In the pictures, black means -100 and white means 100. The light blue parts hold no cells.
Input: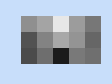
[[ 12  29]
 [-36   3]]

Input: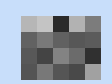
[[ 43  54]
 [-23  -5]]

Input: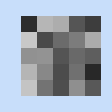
[[-65  43]
 [ 57 -42]]

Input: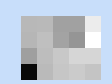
[[44 45]
 [43 50]]

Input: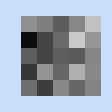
[[ 13  -1]
 [-90 -46]]

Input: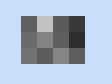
[[-25  52]
 [-16   3]]
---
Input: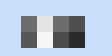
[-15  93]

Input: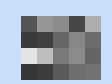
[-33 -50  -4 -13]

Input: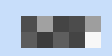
[-39 -53]

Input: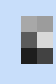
[32 70]

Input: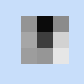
[ 16 -51  80]

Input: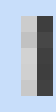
[ 60 -44]

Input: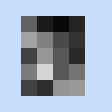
[-22   1 -32 -10]
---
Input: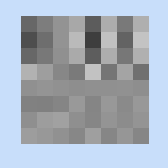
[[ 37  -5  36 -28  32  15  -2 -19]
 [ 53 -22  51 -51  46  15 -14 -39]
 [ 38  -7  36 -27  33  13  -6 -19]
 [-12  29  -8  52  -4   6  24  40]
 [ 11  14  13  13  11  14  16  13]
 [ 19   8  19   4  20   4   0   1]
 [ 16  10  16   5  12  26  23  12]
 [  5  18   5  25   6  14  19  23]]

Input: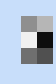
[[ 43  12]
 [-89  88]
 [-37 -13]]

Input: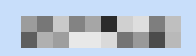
[[ 50  -1  74  63 -66  30   3  58  -7  22]
 [ 45 -41  20  -9  70  82  82  24  38 -26]]

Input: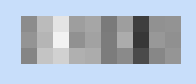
[[ 15  14 -51  24  -4  30  24  79  47  10]
 [ 13  19 -57  35  -3  27  14  90  42  16]
 [ 17   6 -42   8  -3  35  38  64  54   4]]

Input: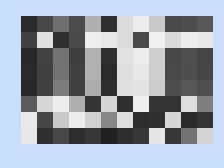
[[-32 -39 -42  58  86  72 -63  37 -41 -13 -44 -68]
 [ 82  85  71  89 -43  72  82  87 -42 -63  76 -50]
 [-46 -38 -44  62  86  77 -62  39 -51 -10 -48 -69]
 [-45 -39 -43  62  82  74 -66  39 -49 -10 -49 -68]
 [-38 -32 -39  60  78  75 -64  36 -50  -3 -49 -69]
 [ -1  74 -60 -59  87 -63  67 -59  37  85  69 -29]
 [-60 -67  69 -62 -65  75   6  63  85  58 -45  83]
 [ 66 -10 -57  80 -57 -65 -74 -58 -65 -44 -63  82]]

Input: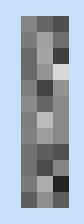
[[-38 -20   4]
 [-14  25  -4]
 [-50  29 -18]
 [ 69  16 -17]
 [ 15 -47  -2]
 [  7 -21   9]
 [  7  47  -2]
 [  7  23   0]
 [-37 -26 -11]
 [  4 -40 -11]
 [-72  36  -4]
 [-27  12 -26]]

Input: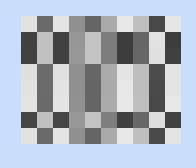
[[ 80 -43  50  81  33 -21  13  79 -17  77]
 [-52  77 -20 -52  -2  53  18 -49  51 -49]
 [-50  76 -19 -52  -2  53  19 -49  51 -48]
 [ 79 -40  49  79  34 -20  13  76 -16  75]
 [ 79 -42  49  81  33 -21  13  78 -16  77]
 [ 81 -43  50  82  34 -21  14  79 -17  79]
 [-49  74 -19 -50  -1  53  19 -46  51 -45]
 [ 79 -42  50  81  33 -21  13  79 -17  77]]
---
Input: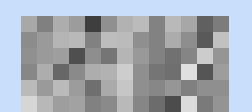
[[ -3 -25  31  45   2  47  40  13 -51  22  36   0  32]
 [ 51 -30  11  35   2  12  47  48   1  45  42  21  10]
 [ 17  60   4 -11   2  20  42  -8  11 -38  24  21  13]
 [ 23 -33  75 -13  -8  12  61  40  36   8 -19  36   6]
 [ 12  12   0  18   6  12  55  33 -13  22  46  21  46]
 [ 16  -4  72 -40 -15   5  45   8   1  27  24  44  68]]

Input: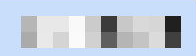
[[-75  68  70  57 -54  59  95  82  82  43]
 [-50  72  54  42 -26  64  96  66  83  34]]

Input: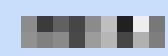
[[ -6  87 -74  50   9 -45 -24 -54  10]
 [ -1  39 -45  43  22 -43   8   0  14]]

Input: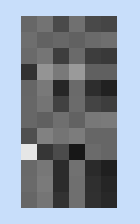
[[-46 -43 -12 -42 -10 -19]
 [-14 -17 -24 -19 -23 -14]
 [-55 -52 -17 -52  -8 -17]
 [-25 -25  21  -5  16 -61]
 [-74 -65 -17 -70  -5 -20]
 [-52 -47 -16 -49  -9 -19]
 [ -4  -6 -23 -13 -25 -19]
 [-20 -20  -3  -9   1 -38]
 [-20 -16 -82 -41 -58  80]
 [-76 -67 -11 -66  -7 -18]
 [-71 -63 -13 -66  -4 -17]
 [-69 -62 -13 -61  -8 -20]]

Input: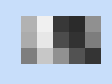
[[ 13 -66 -56  88  40]
 [ -2 -61 -40  81  35]
 [-59 -36  14  56  -1]]

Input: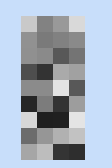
[[ 70  20   2  58]
 [  8   1  -4  14]
 [ -9 -31   8  13]
 [ 26  33 -60 -39]
 [-31  78   9   9]
 [ 23 -60  -3 -70]
 [ 79 -75 -76  69]
 [ 52  39  18 -15]
 [-64 -59  48  30]]
